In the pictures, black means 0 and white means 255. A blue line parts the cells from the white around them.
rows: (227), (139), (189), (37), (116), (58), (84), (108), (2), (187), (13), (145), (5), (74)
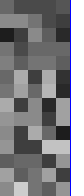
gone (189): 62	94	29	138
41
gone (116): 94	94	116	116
127
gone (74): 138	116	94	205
149
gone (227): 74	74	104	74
85
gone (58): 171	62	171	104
50

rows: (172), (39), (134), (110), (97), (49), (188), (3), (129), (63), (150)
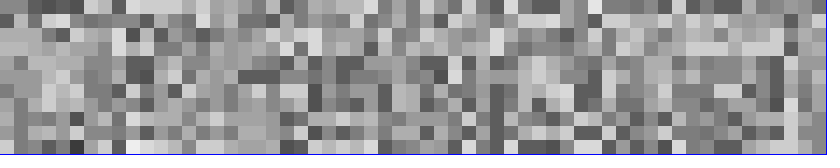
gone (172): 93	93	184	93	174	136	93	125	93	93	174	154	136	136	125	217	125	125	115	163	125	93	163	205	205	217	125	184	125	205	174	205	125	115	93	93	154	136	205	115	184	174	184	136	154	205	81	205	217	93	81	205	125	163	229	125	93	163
145
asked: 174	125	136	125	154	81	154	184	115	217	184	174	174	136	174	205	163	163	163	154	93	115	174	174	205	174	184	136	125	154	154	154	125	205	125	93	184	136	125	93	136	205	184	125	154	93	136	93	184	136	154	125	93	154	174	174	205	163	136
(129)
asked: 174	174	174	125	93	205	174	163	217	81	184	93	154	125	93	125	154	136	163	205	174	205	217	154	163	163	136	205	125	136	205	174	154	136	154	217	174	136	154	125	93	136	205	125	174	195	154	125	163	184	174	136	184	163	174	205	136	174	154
(134)
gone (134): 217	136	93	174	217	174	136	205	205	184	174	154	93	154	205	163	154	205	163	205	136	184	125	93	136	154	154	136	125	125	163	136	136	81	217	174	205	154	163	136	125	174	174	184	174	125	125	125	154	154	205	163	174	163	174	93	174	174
195
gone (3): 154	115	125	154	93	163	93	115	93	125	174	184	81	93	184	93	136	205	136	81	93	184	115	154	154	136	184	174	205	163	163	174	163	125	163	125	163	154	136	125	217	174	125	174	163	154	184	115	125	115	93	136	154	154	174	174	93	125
105

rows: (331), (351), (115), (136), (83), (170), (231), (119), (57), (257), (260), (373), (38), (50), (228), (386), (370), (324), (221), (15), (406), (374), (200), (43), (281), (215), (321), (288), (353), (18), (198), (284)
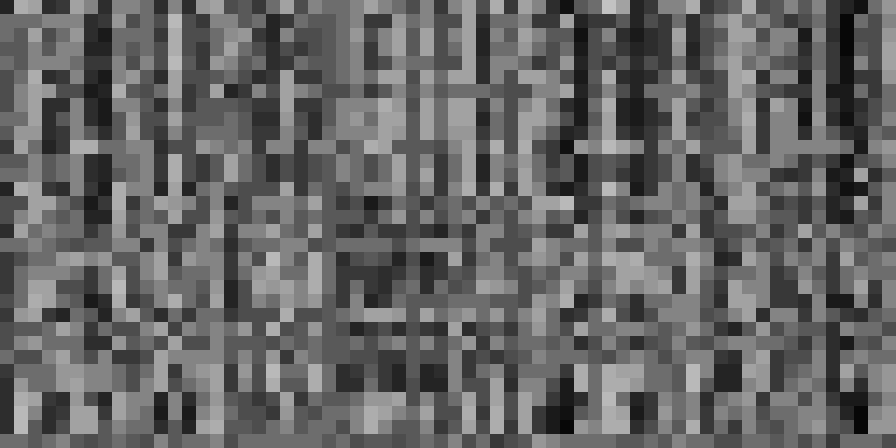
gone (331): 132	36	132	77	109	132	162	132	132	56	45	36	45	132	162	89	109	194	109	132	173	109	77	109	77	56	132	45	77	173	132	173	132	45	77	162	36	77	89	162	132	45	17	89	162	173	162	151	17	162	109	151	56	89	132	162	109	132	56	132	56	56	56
99
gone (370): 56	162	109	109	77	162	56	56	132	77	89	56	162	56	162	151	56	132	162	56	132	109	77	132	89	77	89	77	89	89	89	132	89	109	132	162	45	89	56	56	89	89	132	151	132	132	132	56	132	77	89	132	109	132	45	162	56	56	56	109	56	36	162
120
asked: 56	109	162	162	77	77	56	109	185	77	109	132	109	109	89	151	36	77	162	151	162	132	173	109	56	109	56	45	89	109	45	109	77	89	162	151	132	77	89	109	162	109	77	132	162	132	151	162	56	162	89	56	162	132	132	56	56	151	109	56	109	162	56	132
(406)
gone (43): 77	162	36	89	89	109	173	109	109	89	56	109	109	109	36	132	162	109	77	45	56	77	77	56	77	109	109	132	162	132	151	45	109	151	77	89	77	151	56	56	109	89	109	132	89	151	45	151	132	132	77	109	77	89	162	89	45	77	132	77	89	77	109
66
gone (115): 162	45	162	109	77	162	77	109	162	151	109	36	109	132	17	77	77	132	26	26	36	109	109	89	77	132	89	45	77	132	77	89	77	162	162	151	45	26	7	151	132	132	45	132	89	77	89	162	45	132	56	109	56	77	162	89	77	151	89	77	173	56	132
141

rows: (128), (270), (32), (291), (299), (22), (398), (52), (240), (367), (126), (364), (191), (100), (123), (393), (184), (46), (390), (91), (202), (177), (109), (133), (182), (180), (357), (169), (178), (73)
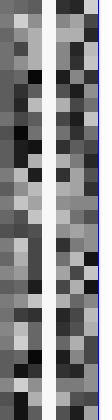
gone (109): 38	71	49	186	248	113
61
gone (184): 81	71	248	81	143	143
163
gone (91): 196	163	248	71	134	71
153

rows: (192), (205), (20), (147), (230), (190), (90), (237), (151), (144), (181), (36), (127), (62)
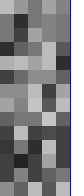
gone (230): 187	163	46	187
175
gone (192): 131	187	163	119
152
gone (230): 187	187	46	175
163
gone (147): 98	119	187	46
88
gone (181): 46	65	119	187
56
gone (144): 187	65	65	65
76
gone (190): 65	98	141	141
107

